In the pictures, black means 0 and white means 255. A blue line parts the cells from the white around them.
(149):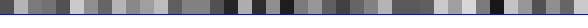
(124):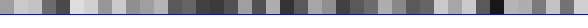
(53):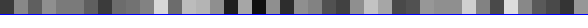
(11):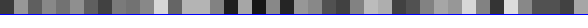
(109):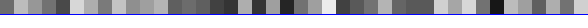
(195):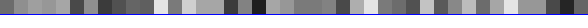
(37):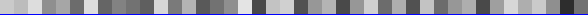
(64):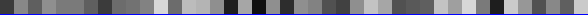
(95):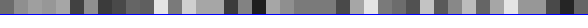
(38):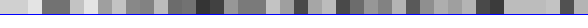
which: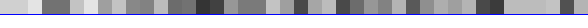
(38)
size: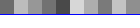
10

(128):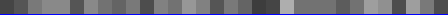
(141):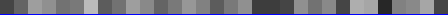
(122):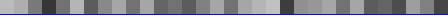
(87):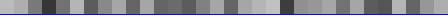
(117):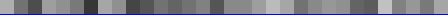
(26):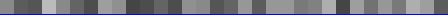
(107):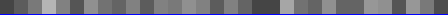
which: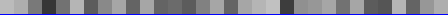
(87)
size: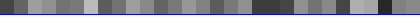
30
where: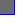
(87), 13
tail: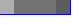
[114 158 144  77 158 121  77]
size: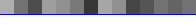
14

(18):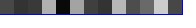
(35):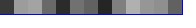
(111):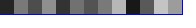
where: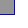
(35), 11
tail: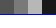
[ 89 196 156]

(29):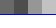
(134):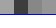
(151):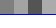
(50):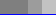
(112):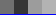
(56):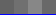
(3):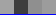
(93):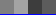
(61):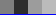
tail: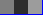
[187]
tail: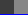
[150]
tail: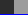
[187]
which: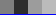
(61)

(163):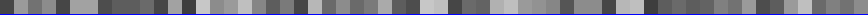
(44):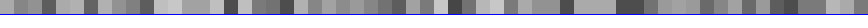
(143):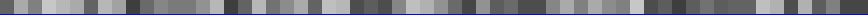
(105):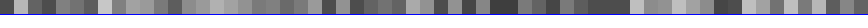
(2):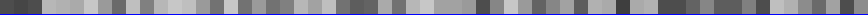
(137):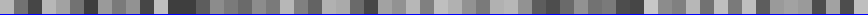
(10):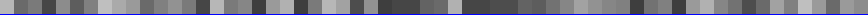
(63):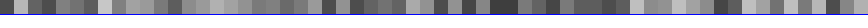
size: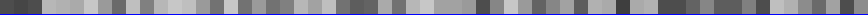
62
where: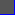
(163), 41
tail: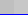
[162 162 191  77 191 122 114  77 177 134 162 140 154 134 114  93 162 122
 199  70 114 183 199 122 170 146 146  77 170 170 170  77  77 114 154 162
 154 106 134 162 106 154  93  77 122 122 183 170 122]

